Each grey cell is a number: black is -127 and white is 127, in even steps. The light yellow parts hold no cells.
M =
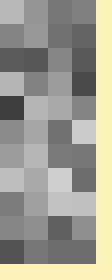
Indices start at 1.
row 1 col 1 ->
57
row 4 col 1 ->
52
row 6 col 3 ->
-14
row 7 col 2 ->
54
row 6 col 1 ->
11
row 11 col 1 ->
-44
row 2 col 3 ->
-14
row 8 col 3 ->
78
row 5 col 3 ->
42
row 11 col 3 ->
-17
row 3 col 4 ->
-38
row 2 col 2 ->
24
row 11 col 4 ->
-18

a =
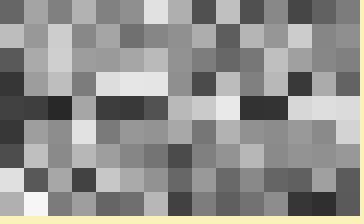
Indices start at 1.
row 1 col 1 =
-25
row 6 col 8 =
40
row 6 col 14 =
10
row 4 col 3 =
62
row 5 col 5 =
-66
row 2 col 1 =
61
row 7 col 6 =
6
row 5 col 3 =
-87
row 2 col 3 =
77
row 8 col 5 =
71
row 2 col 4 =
8
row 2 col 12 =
22
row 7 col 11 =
55
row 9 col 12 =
13
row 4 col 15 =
-28
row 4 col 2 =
29
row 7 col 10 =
19
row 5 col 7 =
-45
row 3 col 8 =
18
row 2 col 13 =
76
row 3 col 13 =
32
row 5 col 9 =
74
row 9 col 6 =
-16
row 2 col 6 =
-15
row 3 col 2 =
42
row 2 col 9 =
45
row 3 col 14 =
7
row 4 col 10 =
60
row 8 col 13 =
-31
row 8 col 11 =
9
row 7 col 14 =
16
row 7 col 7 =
-11
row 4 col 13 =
-70
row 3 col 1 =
-38
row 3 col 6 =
38
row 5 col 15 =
91

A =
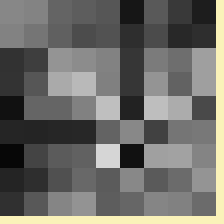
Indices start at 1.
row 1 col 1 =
7
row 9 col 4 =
19
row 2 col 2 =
-10
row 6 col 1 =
-90
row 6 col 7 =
-62
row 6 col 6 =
8
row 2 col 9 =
-81
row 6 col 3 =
-89
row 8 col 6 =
8
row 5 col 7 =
62
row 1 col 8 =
-70
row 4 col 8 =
-29
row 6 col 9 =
-7
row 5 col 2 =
-26
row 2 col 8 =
-87
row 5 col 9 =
-54
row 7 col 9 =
4
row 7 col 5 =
86
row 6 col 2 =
-91
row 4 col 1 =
-76
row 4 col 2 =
-41
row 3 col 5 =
2
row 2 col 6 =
-81
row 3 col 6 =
-73

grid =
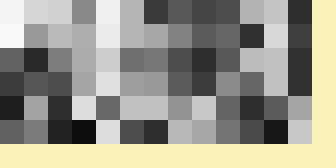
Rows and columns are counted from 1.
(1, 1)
116
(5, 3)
-82
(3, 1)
-28
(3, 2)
-87
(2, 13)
-63
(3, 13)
-77
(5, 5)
-23
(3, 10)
-40
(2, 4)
45
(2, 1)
121
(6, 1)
-31
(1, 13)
-81
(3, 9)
-82
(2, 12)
87
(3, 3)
-2
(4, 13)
-77
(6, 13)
72
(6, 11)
-53
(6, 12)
-103
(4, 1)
-67
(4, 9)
-68
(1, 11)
51
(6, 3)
-93
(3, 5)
77
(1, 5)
112
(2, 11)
-79
